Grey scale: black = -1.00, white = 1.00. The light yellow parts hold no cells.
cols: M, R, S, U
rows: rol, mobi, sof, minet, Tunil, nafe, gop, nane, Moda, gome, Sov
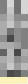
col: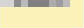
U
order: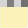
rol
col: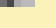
R

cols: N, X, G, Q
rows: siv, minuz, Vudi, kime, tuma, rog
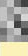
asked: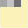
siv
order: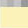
minuz
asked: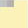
minuz
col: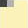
Q

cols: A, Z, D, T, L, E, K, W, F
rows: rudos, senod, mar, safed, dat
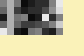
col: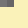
D
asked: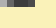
safed
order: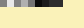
rudos
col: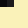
T
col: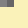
A
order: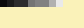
rudos

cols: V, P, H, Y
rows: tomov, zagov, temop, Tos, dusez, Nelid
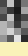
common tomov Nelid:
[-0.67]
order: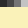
tomov

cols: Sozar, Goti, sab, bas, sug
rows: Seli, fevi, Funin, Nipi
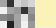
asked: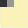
fevi
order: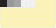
Nipi
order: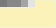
Funin
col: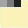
Goti
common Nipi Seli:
[0.29]
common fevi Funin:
[0.29]
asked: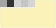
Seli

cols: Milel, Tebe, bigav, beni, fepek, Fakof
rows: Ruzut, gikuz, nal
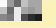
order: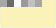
Ruzut
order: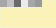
gikuz
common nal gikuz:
[0.84]
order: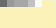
Ruzut
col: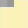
fepek
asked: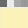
gikuz

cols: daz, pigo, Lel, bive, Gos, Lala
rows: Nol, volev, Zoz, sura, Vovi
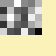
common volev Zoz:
[0.87]
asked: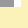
Nol
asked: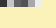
volev
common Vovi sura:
[-0.35]

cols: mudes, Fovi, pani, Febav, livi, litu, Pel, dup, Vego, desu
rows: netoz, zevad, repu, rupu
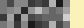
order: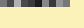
rupu
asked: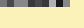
netoz
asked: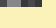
netoz

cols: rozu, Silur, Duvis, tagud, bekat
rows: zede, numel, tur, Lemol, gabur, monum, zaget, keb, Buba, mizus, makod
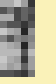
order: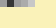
Buba
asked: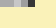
zede
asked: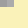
mizus
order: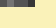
Lemol

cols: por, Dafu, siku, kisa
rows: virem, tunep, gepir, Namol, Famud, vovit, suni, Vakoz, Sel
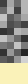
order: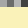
virem
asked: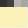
Famud
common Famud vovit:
[-0.60]
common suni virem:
[-0.16]
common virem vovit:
[-0.16]
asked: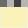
tunep

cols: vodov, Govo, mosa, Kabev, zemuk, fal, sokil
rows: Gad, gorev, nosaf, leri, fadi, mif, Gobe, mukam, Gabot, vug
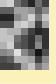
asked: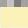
vug
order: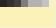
fadi
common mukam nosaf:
[0.07]
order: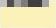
vug
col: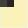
fal

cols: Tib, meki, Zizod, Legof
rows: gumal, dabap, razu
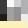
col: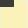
Tib
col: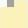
meki
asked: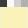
gumal

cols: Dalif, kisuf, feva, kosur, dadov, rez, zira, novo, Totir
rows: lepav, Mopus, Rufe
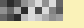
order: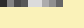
Mopus
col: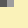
Totir
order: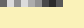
lepav
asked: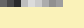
Rufe
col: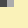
feva

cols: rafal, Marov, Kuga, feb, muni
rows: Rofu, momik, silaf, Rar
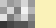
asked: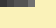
Rar
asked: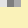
silaf

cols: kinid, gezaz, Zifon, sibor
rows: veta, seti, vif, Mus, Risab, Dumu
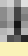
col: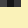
Zifon
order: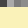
vif
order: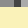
seti
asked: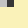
Risab
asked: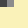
seti

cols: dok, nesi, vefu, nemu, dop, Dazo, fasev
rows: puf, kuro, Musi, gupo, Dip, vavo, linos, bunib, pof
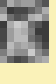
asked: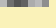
Musi
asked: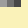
linos

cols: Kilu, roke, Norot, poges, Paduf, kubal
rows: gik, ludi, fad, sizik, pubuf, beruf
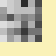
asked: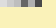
sizik
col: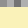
Paduf
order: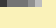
pubuf
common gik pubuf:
[0.49]
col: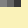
poges

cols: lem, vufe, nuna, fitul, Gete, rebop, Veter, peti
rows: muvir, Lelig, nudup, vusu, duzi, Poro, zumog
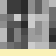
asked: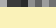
Lelig
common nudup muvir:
[0.47]

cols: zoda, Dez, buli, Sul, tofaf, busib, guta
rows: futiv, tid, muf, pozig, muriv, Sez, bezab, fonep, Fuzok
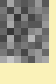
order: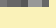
bezab
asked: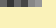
muriv
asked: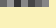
muf
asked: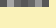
futiv
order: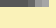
pozig
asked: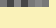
tid

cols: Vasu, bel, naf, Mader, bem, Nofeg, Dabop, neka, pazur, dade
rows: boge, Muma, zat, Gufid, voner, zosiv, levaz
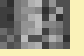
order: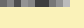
Gufid
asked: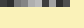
zat
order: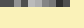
boge
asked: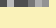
zosiv
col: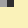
pazur

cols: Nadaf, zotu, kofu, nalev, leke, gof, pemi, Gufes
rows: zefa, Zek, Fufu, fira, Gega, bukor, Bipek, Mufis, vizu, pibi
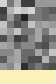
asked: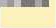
Gega
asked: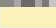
Mufis

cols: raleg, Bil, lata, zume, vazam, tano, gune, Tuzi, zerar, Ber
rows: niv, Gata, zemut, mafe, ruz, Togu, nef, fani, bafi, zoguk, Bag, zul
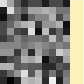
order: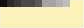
bafi
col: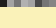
Ber
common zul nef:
[0.04]
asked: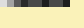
niv
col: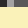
vazam
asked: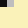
ruz

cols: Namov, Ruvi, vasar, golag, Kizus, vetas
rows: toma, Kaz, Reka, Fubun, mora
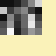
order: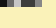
Kaz
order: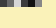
Reka
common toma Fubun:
[-0.42]
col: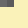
golag

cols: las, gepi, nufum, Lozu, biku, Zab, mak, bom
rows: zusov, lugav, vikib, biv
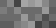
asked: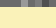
vikib
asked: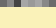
zusov
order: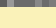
lugav
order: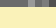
vikib
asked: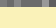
lugav

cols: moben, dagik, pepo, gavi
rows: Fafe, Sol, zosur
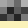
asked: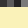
zosur
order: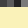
Sol
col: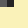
pepo

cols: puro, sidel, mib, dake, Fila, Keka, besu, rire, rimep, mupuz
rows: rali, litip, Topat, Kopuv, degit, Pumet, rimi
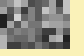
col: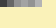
rimep
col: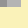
puro
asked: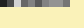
Topat
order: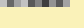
litip
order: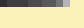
rimi
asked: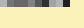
Pumet

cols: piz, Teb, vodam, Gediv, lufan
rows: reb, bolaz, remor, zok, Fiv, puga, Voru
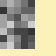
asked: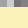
zok
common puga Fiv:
[-0.47]
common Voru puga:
[-0.47]
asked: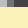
Fiv
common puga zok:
[0.02]

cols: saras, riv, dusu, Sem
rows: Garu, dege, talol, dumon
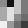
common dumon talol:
[-0.15]
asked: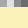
talol

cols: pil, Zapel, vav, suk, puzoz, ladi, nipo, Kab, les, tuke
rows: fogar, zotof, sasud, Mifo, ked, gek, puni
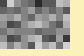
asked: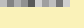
puni
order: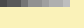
Mifo
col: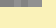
suk

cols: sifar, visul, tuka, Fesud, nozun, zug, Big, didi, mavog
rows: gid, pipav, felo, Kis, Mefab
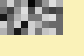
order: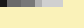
Kis
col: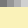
tuka
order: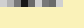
Kis
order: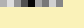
gid
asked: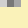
gid

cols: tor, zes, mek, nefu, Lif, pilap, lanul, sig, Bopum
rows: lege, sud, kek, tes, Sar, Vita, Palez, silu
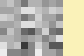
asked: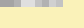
sud
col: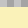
zes

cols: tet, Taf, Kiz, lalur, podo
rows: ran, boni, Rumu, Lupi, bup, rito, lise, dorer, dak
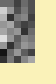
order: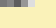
rito
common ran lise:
[-0.16]
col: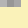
tet
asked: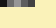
dorer
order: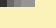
lise

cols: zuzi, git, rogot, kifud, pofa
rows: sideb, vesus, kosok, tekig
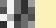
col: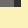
rogot
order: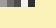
tekig
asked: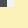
vesus
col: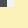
zuzi
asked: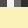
vesus

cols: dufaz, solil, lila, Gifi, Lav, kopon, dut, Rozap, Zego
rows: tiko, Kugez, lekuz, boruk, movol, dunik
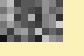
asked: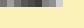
boruk
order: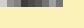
boruk
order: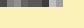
tiko
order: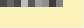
movol

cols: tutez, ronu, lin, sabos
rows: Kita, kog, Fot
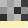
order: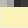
Fot
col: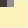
sabos
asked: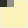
kog
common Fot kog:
[-0.64]

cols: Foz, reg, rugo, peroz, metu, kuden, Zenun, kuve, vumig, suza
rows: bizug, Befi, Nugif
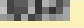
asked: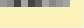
Nugif
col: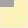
suza
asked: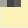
Nugif
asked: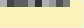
bizug
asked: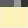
bizug

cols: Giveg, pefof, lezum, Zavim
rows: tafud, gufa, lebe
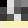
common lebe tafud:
[0.75]
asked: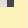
lebe
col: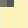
lezum
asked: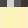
gufa
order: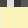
lebe

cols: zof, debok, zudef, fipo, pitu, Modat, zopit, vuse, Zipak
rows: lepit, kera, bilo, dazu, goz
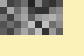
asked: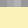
bilo
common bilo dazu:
[0.08]

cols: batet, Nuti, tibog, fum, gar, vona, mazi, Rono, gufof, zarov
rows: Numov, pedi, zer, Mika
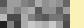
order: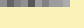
pedi
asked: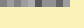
pedi
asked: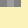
pedi
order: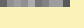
Numov
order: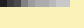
Mika
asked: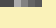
zer

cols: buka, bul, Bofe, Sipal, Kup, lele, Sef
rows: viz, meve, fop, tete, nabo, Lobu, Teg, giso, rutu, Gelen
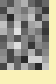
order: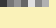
nabo
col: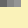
buka
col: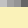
Kup

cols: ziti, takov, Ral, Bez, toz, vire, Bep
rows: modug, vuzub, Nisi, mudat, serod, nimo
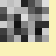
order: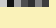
serod
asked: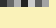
nimo
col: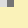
Bep
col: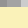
toz

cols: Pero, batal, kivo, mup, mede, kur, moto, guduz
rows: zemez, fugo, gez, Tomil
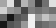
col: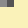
kivo
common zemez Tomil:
[-0.12]
